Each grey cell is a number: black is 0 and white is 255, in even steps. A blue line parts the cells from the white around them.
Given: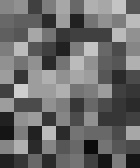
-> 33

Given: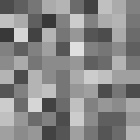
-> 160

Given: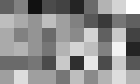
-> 159

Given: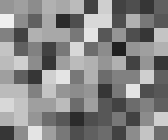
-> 54

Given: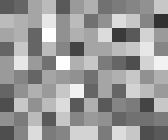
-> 78

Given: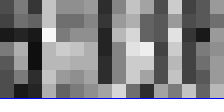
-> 77

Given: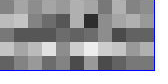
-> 98

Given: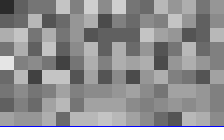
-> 162
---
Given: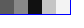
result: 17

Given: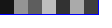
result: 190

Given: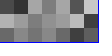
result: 145

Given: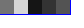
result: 21

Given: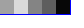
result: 132

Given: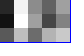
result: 160

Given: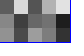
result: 103
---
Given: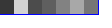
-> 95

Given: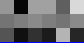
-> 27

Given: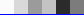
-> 155

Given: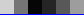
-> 88

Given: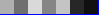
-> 111

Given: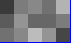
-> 91

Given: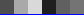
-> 96
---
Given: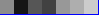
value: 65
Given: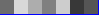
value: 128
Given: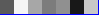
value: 124
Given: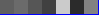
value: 64
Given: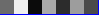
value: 169
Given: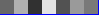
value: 227
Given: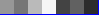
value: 246
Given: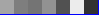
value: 146
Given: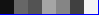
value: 165
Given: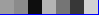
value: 180
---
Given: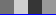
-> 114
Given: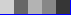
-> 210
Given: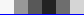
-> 247
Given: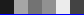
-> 27
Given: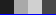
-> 30
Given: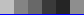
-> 192
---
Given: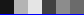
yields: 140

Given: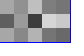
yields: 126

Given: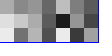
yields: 126

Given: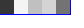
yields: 212

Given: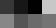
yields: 1

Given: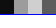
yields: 207

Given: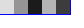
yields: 180
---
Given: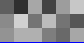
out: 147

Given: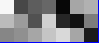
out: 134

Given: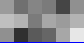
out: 144

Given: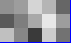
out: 192

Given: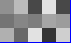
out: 176

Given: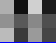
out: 187

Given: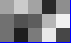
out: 113
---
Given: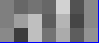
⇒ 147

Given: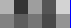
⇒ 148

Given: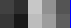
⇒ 95

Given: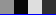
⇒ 49

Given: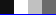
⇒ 107

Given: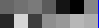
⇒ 174

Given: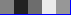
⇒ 151

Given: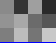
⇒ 200

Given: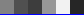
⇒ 38

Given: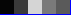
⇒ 90
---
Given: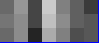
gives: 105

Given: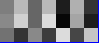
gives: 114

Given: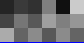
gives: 171

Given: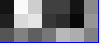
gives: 85

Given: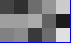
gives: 129

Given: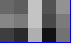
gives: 62
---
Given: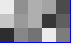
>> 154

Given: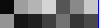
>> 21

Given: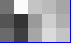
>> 52

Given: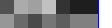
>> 106

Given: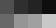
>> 149

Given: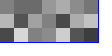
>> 84

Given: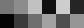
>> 58

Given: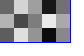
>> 72
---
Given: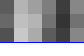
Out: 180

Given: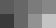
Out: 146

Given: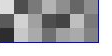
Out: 161

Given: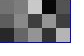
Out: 62

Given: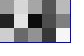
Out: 12

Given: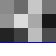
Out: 168

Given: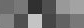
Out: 196
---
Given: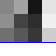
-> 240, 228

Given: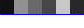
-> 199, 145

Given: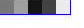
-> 236, 159

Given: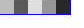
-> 223, 189

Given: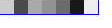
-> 237, 204

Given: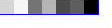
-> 246, 214

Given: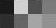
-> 208, 165

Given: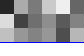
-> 239, 220

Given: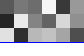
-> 246, 234
